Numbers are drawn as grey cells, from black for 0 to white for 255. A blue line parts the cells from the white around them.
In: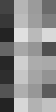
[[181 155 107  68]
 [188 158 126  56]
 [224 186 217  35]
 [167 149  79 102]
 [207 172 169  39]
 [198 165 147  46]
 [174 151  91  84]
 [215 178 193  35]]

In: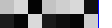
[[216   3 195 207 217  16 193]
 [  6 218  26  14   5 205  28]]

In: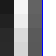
[[245  99  26]
 [237  96  33]
 [218  90  41]
 [213  89  42]]

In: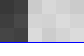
[[ 63 203 216 210 203  56]
 [ 72 212 210 219 212  62]
 [ 65 219 204 212 219  69]]

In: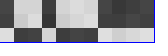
[[212 212  62 212 220 213  69  56  62  69  69]
 [203 220  53 204 214 221  63  62  70  64  64]
 [ 62  66 213  61  68  64 223 207 216 223 222]]

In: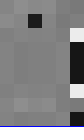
[[142 137 139 126 121 133]
 [134  27 133 122 127 139]
 [132 130 131 126 236 128]
 [126 128 128 132  22 131]
 [126 128 128 132  22 131]
 [126 128 128 132  22 131]
 [132 130 131 126 236 128]
 [142 136 139 126 122 133]
 [126 128 128 132  22 131]]
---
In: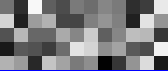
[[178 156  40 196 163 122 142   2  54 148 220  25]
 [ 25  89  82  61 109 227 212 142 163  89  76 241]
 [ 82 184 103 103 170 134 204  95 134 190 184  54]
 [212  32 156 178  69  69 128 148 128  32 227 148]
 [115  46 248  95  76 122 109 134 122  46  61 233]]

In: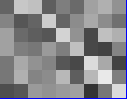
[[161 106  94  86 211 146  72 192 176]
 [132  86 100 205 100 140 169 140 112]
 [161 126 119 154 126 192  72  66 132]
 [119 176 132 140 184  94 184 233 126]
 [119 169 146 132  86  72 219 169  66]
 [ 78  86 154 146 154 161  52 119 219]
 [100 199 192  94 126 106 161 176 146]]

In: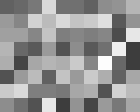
[[141 112  82 231  61 147  69 154 120 167]
 [181 104  89 154  82 141  89 112 238  61]
 [ 97 104 120 217 112 112  97 141 147 181]
 [202 217 126 126 120 167 174  82 210 187]
 [160 160 134 195 126 134 126 134  76 231]
 [174  69 167 181 174 202 134 253 104  61]
 [ 82 154 187  97 195 154 202 174  97 167]
 [154 134 210 187 217 195 202 223  89 147]]

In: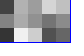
[[131 171 145 116 139]
 [ 67 178 157 213 192]
 [ 52 240 206  81 102]]

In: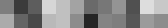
[[171 100  72 185 192 140  37 132 126  86 155 140]
 [126  59  93 214 192 163 106 119 148  80 221 200]]

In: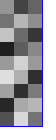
[[222 175  47]
 [195 107  54]
 [148  68 100]
 [ 81 216 115]
 [161  47 123]
 [ 31  94 136]
 [115 182 142]
 [154 210 154]
 [ 39 169 182]]

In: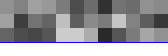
[[100  77  70  85 204 204 172  41  85 123 166 145]
 [160  62 115 100 191  93 138 123 197 130  93  56]
 [145 130 160 152 123  77 108  49 115 108 145 138]]
